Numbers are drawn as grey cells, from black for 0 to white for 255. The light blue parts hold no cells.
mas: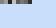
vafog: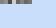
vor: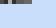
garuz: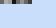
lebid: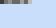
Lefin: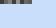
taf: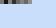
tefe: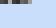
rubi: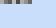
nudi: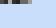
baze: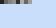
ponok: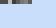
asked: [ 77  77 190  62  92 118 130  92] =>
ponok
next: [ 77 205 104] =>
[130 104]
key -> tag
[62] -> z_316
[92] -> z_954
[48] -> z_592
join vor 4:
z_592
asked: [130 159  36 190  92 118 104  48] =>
mas
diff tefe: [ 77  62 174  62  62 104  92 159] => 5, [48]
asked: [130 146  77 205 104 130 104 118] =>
vafog
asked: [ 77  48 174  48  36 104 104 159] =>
nudi

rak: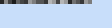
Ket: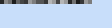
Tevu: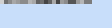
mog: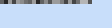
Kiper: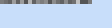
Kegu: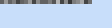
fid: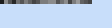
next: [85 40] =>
[112  85]
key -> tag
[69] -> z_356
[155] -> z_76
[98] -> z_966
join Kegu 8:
z_76
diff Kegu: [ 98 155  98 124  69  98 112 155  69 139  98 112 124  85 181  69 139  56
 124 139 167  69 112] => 12, [98]
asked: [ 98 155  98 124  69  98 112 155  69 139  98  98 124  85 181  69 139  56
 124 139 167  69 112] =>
Kegu
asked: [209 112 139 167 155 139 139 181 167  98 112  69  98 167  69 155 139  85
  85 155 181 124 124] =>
Tevu
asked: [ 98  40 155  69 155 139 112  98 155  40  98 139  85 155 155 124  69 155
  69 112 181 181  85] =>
mog
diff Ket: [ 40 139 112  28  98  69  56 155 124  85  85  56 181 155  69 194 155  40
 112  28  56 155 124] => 16, [181]

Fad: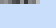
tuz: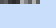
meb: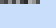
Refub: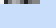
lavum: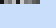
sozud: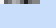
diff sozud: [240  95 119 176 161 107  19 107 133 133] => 7, [31]
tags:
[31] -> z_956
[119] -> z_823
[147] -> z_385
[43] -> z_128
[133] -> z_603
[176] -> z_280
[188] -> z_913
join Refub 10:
z_603
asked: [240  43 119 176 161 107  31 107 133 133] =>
Refub

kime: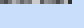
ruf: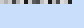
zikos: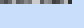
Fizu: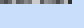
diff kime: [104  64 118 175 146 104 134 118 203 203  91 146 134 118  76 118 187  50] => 2, [76]
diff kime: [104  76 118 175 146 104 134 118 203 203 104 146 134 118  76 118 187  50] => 11, [91]
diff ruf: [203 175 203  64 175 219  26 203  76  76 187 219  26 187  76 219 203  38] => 9, [91]

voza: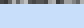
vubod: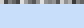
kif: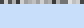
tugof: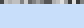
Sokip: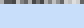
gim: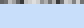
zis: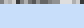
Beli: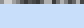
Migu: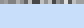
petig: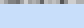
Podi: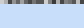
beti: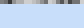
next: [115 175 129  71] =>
[101 175]
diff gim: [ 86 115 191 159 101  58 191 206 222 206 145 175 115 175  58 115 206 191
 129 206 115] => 1, [101]
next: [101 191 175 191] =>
[175  86]
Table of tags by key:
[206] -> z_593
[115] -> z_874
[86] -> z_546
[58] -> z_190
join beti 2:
z_874
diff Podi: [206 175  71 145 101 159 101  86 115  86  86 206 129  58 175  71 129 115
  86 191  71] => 8, [71]

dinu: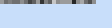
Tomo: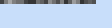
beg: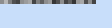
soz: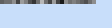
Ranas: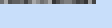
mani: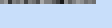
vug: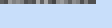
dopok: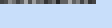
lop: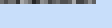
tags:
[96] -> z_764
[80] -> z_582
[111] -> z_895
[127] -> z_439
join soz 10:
z_895
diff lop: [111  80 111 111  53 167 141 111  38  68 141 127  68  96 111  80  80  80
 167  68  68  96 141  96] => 18, [96]
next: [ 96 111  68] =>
[111 167]
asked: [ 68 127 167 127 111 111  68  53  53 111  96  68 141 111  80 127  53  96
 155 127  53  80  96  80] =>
Tomo
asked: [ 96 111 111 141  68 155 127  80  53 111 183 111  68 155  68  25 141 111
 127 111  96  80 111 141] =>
soz
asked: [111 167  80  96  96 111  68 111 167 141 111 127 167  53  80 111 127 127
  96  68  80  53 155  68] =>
Ranas
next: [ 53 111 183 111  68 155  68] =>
[ 25 141]

